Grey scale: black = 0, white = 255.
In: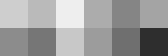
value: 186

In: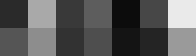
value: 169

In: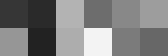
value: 42

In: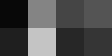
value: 132

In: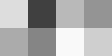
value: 64

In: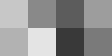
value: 137

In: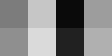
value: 198

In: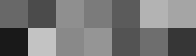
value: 75

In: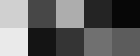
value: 71
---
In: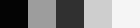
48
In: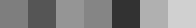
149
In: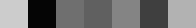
111
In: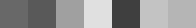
160
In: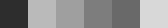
159
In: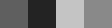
196
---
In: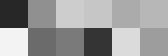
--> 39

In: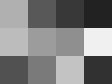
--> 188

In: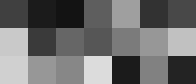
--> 201

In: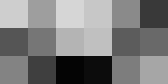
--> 85

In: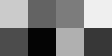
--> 203

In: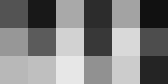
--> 151
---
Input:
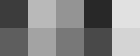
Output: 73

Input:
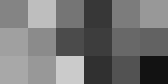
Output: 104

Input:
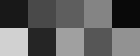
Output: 86

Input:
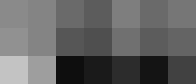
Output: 92

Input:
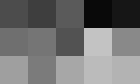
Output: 195

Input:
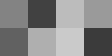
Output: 202

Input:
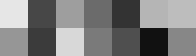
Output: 17

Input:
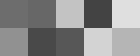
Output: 211

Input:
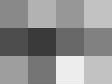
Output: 104

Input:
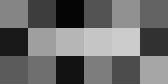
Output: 204
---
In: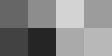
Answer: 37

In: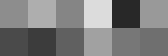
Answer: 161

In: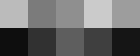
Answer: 94

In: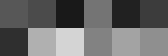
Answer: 130

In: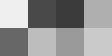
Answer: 189

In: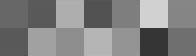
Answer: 148
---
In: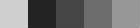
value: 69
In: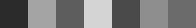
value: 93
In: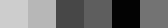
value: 71
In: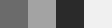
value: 42
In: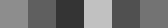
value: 52
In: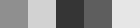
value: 53
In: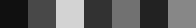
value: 211
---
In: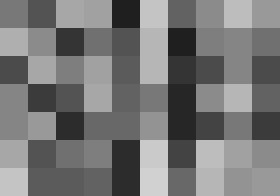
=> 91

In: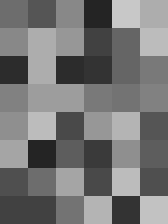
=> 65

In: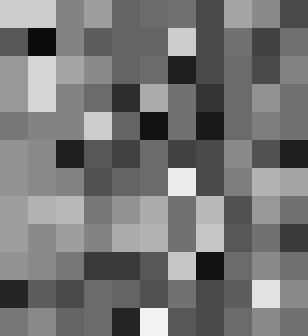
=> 138

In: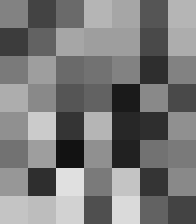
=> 189

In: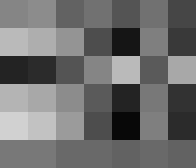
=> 120
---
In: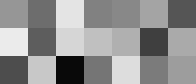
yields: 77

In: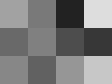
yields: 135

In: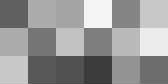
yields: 200

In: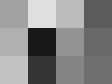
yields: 194

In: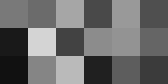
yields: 17

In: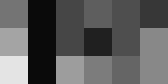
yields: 228

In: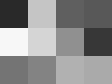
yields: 116

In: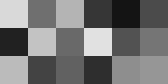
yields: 187

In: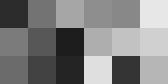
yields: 107
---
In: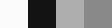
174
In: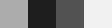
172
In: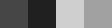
161
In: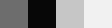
198
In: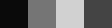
117
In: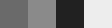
138
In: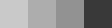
173
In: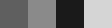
138
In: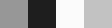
194
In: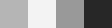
181
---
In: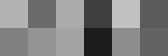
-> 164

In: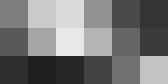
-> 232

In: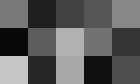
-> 177

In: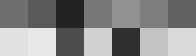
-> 77

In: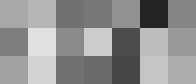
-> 139

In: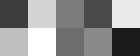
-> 109
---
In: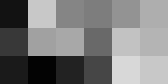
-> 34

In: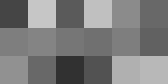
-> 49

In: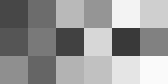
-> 179

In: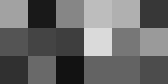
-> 18

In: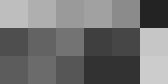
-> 86

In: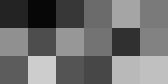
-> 84

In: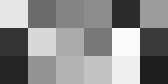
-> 179
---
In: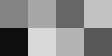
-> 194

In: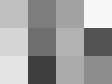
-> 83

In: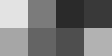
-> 57

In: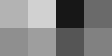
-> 106

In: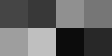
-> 118

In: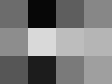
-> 181
